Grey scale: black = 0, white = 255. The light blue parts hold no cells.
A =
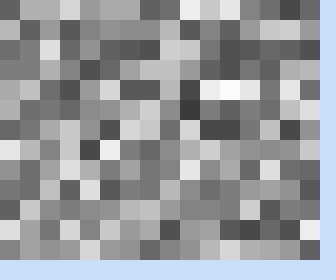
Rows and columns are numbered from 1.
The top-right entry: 104
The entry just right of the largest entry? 230
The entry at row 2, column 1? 184
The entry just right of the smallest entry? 125
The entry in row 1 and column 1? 97
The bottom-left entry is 131
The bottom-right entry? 97
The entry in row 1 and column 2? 176
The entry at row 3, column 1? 110
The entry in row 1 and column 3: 176
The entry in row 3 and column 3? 222
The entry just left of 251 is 237
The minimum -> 59
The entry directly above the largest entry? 81
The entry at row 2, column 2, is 97
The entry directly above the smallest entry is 73
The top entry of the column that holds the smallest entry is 237

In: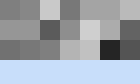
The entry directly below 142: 180
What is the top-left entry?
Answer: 127
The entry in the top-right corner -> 186
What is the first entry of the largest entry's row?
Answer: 150
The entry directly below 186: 99
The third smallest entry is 91

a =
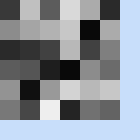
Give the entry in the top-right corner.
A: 42
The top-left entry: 57
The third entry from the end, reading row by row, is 36
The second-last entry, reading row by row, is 113
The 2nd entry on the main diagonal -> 165
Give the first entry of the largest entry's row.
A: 120
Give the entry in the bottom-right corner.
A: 99
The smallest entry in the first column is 42
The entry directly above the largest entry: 153
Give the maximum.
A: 238
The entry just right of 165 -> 178

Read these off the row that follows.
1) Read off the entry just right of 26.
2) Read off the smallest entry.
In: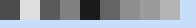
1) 99
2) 26

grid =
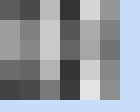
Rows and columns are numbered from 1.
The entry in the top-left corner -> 92
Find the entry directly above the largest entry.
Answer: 207
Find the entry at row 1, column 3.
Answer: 187
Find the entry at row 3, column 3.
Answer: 201
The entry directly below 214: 171
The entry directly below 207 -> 228
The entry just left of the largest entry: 59
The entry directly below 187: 201
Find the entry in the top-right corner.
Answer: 149

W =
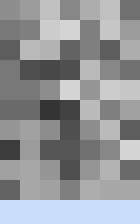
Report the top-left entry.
141
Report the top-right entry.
113
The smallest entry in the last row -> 99
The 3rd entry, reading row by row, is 192
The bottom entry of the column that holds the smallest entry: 161
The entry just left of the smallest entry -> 106
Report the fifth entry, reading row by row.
173
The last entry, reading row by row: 167
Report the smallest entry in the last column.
93
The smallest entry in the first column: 60
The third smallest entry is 66
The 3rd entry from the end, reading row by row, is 173
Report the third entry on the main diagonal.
179
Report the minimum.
53
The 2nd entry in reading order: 155

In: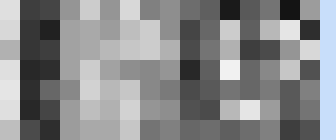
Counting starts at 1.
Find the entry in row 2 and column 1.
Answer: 216
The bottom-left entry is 190
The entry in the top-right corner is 156
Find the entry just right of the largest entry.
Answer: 103
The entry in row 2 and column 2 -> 54
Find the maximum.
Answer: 241
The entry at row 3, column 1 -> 177
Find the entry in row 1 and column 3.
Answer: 69
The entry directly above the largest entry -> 177
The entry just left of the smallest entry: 116
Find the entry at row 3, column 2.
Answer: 54
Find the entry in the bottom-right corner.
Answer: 81
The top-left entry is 223
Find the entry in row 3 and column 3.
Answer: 62
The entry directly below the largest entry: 116
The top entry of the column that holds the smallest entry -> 20
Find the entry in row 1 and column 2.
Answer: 62
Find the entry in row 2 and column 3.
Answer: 33
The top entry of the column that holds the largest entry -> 26
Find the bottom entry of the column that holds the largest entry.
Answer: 95

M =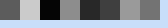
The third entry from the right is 63
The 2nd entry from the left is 203
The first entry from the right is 115
